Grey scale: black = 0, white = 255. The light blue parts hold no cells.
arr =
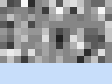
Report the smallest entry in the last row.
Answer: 44
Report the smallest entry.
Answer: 32
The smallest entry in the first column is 90
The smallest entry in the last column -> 104
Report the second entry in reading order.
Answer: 74
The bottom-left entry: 134
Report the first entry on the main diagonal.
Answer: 194
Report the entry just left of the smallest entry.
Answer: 120
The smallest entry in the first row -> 44
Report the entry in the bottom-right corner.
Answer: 134
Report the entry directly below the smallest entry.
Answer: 60
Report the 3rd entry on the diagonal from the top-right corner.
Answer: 150
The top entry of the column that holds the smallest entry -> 90
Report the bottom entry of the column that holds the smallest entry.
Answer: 178
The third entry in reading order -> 90
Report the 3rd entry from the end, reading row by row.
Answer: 194
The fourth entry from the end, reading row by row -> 134
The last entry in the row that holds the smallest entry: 194
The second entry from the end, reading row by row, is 90

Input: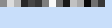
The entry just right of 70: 55
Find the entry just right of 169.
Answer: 9

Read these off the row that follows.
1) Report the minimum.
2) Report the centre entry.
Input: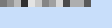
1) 47
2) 133

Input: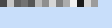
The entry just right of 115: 86
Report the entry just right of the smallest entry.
214
